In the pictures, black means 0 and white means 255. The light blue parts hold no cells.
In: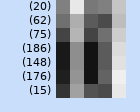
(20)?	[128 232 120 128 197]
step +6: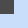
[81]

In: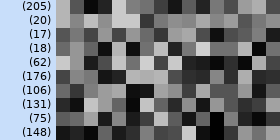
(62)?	[201 150  27  77 195 113 207  69 201  35  27   9  47   9 174  69]
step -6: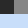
[ 35 128]
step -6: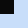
[3]

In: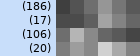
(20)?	[125 157 137 209 169 131]
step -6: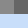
[131  96]
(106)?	[110 181 137 102  89  69]
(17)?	[ 75  75  95 163 131 102]
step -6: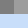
[119 151]
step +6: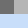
[116 187]

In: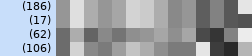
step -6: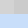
[205 197]
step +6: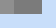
[149 129 129]
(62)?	[108 173 100 137 116 143 150 166 143 166  74  53 130 236]
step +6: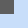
[100]

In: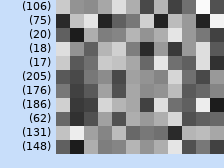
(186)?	[208  57  65 214 181 167  65 222 112  96 237  28]
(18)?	[222 147  96 181 208 126  42 153  57 153 222  89]

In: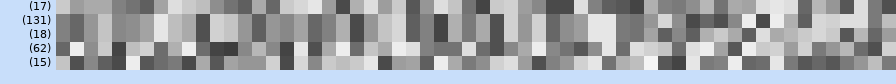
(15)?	[196  80 136  95  74 237  87 109 122  74 170  87 163 150 150 209  74 215
 136 202 190 202 230  74 157 163  95 237 170 122 142 209 222 157  80 129
 150 209 230 115 176 190 244  87  68 230 122 129 237 103 109 230 122  87
 103  87 122 150 190 122]
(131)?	[129 103 150 196 136 142 163 230 190 170  80 209 196 150  95 150 136 163
 103 129 176  74 150 196 215  95 129  68 176 122 170  80 209 150 209 103
 142 157 230 230 122 115 150 215 142  74 103  80 136 237  74 237 176  95
 215 209 222 222 122 190]
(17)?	[202 157 170 170 129 115  95 163 222 202 190 142 115  95 170 103 202 215
 230 157  74 176 222 157 202  87 150 222 196 115  68 202 209 157 136  74
  74 222 129  95  87  68 176 129 122 142 183 115 170 163 222 230 222 103
 183 150  87 222 122  80]
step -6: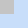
[190]

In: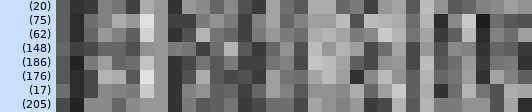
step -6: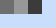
[104 146  53]
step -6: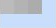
[181 173 166]
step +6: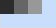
[ 50 108 158]
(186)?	[ 88  36 123 158 102 110 195 152  51  73 116  88 123  65  65 116 129  73
 195 187 164  95  73 145 152  73 187  88 110 152  59 116 123  51]
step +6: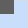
[101]
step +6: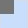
[122]
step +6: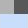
[185  94]

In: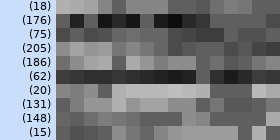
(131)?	[ 95 125 149 149 176 149 163 163 141 141  95 118  87  87  95 118]
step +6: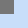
[124]
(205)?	[141 163 149 156 118 133 118 102  75  87  95  95  75  87  69  61]
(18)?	[176 170 163 133  95 133 133 133  95  95  87 110 125 118  95  95]

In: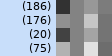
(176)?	[144 131 198 116]
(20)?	[ 66 131 164 116]

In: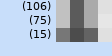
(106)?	[193  91 170 224]
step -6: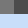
[113  70]
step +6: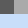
[ 97 176]
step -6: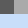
[ 85 164]
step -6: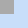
[164]
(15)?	[119  76  99 224]

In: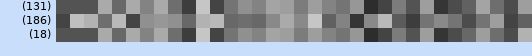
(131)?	[ 83  83  83 170 104 170 131 170 110  61 198  68 116 144 131 164 158 124
 158 131 116 151  45  68 124  83 158  53  76  97 164 110  76 158]
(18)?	[ 83  83  83 170 104 170 131 170 110  61 198  68 116 144 131 164 158 124
 158 131 116 151  45  68 124  83 158  53  76 104 158 110  76 178]
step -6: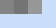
[125 110 145]
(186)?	[ 68 191 178 110 185  68 144 151 144 104 178 185 104 110 104 137 170 137
 198  97 131  53 137 185  91  61 116 137 116  76 116 158  68  97]
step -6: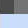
[ 70 110]

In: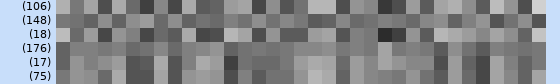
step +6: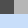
[ 84 188]
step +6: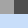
[170  84]

